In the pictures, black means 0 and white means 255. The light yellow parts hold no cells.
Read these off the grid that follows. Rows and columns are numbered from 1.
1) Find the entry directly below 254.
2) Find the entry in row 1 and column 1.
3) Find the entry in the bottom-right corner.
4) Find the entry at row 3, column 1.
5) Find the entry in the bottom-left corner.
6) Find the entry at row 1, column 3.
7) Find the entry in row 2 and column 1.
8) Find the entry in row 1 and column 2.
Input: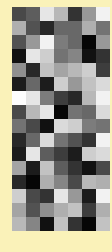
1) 73
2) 73
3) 194
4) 82
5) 184
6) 230
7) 175
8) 93

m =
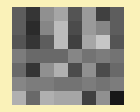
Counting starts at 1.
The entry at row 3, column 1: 84
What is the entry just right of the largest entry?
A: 84
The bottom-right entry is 24
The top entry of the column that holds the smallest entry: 93
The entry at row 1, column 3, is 144
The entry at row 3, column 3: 93
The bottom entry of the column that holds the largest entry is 144
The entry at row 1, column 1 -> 93
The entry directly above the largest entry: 134
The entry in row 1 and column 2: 53
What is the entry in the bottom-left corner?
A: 176
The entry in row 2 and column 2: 43

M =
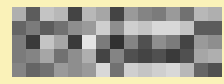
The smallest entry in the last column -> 80
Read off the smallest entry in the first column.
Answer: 101
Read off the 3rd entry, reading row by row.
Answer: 196
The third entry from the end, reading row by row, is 184
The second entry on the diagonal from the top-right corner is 92
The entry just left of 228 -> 58
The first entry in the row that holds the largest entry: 123
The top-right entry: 175
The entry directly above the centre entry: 142
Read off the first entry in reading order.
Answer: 175
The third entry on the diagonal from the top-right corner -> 68
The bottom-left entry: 132
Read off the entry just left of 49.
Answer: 123
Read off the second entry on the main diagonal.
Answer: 123
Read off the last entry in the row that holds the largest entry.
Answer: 142
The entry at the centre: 49
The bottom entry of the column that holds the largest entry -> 154
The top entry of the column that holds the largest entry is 184

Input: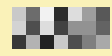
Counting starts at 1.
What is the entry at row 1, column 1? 201
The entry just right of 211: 78
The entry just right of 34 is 201
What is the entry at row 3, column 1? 56
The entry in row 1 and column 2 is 108
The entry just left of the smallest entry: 179

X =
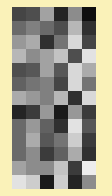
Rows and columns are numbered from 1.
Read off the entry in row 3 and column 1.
152
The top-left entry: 69
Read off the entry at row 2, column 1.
106
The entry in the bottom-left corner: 226
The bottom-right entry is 140
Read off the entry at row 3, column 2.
171
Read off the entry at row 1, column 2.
78
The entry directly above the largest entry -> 48
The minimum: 15
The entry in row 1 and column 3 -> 162
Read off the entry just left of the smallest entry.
140
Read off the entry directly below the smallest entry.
48

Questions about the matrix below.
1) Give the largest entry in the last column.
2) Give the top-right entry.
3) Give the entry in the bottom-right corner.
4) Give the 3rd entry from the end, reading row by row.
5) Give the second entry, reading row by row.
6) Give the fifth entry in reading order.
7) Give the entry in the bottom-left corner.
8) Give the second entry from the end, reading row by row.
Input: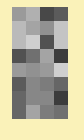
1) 207
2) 91
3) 112
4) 164
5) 176
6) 186
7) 102
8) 124

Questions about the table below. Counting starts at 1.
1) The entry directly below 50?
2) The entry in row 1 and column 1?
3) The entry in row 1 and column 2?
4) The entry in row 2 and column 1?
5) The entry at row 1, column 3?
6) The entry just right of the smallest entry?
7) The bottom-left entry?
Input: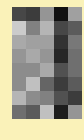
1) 38
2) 71
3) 60
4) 203
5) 149
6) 160
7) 111

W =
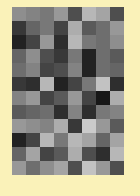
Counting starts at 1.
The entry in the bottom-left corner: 152
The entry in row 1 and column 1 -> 142
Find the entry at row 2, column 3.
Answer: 120
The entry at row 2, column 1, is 56
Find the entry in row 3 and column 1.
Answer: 34
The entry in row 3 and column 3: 152
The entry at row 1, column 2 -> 131
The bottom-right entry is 78
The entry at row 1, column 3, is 120
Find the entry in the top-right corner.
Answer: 78
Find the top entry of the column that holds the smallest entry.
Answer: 164
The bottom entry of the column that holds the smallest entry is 152
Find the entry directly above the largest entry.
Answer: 46
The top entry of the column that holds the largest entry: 183
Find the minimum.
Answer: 23
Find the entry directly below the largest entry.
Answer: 164
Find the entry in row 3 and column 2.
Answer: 68
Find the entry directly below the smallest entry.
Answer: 120
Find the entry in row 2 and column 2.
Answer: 101

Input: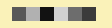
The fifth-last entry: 177
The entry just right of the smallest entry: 209

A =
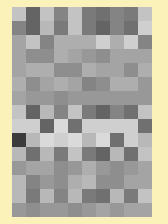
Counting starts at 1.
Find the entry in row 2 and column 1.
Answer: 132
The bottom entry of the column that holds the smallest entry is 152
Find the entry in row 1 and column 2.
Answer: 100
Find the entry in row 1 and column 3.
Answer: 195
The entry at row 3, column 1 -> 164
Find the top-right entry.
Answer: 195
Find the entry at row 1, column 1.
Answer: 195
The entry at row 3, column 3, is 132
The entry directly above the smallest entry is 207
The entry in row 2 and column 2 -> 100
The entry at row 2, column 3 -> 184
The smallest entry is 59
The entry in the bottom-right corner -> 164
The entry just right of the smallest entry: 184

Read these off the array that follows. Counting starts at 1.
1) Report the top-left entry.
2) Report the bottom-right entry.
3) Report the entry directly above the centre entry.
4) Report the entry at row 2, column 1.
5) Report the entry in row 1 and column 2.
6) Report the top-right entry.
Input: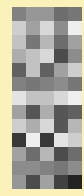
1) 129
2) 35
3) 129
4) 206
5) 151
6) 119

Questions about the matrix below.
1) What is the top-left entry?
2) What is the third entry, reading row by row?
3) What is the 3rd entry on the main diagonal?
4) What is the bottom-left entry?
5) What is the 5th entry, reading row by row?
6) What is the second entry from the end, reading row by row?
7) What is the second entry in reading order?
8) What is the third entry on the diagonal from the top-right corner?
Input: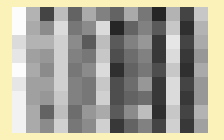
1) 252
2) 68
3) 179
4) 242
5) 99
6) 56
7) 179
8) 230
